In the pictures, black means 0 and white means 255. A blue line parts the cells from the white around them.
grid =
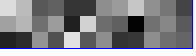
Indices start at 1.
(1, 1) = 220
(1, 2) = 187
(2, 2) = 182
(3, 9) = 55
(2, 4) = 156
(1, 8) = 155
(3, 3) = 148
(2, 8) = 96
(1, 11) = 118
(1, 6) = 54

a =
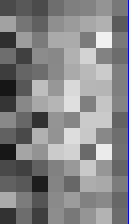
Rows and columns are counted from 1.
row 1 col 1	74
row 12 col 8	124
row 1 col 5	127
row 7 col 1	53
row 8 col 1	137
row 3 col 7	240
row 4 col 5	177
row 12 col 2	88
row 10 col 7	235
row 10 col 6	106
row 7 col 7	197
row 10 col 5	210
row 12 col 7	169
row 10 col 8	113
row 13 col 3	85
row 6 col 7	181
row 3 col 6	123
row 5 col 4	137
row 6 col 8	127
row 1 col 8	120
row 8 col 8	99
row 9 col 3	177
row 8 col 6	202
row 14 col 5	120
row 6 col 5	217
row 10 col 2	165
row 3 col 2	157
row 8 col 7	202
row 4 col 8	108
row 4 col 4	136
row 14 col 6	149
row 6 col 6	182
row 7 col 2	136
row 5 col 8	127
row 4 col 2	64

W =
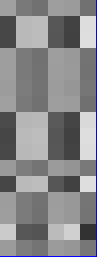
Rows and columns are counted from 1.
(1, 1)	160
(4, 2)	122
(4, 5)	153
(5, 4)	157
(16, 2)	125
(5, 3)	114
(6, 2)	124
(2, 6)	221
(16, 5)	150
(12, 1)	70
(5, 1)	158
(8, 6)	217
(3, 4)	86
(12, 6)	222
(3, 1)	71
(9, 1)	70
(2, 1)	71
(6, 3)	115
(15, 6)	50
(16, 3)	116
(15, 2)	87
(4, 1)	158
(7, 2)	121
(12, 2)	186
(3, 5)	65

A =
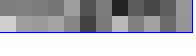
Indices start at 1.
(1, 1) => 126
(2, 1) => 206
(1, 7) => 124
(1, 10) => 70
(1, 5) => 158
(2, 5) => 134
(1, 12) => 152

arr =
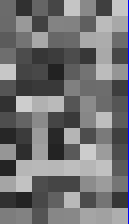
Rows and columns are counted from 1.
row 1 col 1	107
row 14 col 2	130
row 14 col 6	165
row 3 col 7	172
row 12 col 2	194
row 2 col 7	187
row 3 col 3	168
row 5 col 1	199
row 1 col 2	48
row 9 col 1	38
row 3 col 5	106
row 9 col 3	155
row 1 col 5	197
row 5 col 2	68
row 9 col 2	59
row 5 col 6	115
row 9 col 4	40
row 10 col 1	150
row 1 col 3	101
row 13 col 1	48
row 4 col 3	54
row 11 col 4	183
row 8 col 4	69
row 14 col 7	161
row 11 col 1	36
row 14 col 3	84
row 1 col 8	198
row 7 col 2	205
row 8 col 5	57
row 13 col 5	185
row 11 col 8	91
